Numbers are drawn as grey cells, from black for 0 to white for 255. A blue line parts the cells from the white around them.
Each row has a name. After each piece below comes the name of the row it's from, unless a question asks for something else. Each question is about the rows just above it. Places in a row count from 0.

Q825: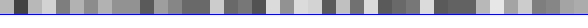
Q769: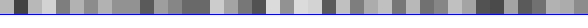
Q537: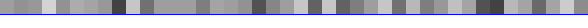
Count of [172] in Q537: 1
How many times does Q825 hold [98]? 2

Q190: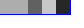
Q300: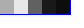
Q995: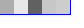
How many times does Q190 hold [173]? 2
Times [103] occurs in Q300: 0
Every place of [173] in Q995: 0

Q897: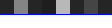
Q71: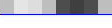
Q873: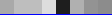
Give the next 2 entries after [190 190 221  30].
[176 147]
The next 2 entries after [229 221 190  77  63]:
[ 77 190]
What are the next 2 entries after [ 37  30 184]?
[37 69]
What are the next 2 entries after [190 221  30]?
[176 147]
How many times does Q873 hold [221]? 1
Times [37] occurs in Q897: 4
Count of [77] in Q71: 2

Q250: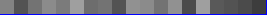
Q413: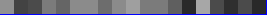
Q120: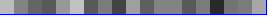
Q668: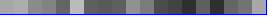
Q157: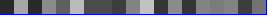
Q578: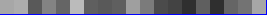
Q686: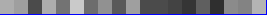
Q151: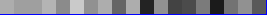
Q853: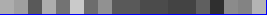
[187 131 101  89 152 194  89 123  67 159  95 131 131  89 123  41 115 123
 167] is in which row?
Q120
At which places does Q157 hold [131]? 9 14 16
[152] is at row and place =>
Q120, 4
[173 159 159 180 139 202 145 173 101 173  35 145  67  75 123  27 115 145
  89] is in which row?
Q151
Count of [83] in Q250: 3
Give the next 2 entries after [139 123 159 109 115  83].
[145 139]

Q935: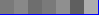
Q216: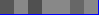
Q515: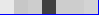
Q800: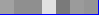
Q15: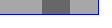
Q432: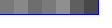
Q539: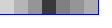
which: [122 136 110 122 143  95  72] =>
Q432
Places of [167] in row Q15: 0 1 2 5 6
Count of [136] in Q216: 4
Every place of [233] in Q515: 0
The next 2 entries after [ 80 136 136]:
[103 136]
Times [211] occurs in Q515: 1
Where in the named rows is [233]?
Q515, 0

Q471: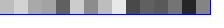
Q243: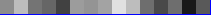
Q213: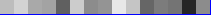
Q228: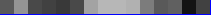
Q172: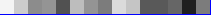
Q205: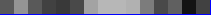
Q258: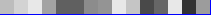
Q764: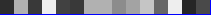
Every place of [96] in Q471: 4 10
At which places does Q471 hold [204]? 5
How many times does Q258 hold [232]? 3
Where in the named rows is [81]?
Q172, 4
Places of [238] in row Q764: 3 12
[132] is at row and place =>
Q471, 14

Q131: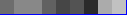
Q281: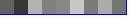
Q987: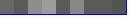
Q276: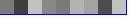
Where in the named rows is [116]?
Q281, 8
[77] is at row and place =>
Q276, 7
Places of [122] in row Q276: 0 4
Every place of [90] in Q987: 1 4 6 7
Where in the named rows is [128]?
Q281, 3
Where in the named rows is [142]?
Q987, 2

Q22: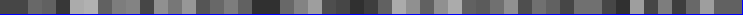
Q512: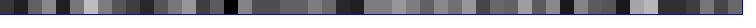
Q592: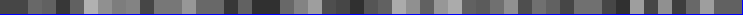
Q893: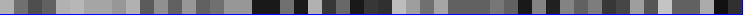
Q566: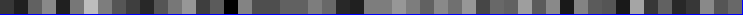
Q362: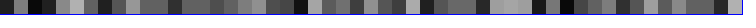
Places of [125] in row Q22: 8 16 47
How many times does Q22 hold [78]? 2
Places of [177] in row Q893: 0 4 9 22

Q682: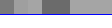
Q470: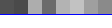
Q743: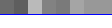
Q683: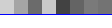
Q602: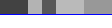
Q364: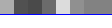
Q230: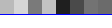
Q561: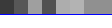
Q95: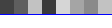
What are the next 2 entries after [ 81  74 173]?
[107 179]
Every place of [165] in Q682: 2 5 6 7
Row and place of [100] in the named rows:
Q683, 5

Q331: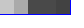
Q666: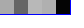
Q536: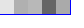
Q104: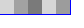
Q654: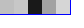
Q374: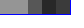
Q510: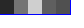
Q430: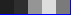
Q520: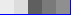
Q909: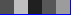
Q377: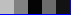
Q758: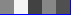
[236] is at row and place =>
Q520, 0
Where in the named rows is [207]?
Q510, 2
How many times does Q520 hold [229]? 0
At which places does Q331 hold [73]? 2 3
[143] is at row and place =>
Q520, 4
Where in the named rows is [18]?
Q377, 4
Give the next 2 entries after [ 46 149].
[221 122]

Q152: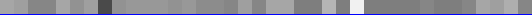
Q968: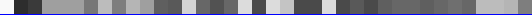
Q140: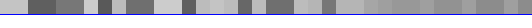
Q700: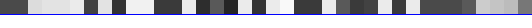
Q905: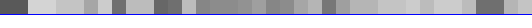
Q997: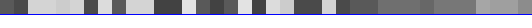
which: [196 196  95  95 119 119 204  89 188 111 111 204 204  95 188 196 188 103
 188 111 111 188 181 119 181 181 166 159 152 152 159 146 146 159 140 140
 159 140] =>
Q140
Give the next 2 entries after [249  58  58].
[235  89]
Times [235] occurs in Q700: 7
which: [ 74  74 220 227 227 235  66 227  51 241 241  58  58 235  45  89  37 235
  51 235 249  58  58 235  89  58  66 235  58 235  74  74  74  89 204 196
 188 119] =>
Q700
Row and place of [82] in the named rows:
Q968, 15
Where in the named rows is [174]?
Q152, 36

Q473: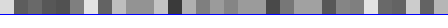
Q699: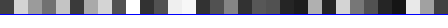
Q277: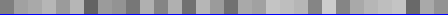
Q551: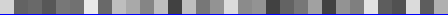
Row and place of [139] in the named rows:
Q551, 17
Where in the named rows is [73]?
Q473, 19
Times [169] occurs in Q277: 4

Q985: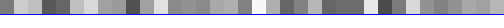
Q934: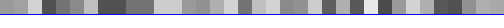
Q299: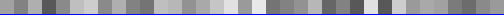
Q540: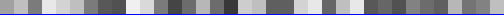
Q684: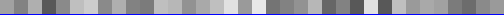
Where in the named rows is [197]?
Q299, 15
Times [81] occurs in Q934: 4

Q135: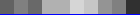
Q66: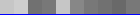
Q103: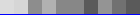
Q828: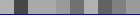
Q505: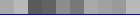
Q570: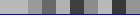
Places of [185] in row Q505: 1 9
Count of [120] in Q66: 3
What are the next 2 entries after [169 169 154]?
[113 177]
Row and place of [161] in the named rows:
Q505, 7

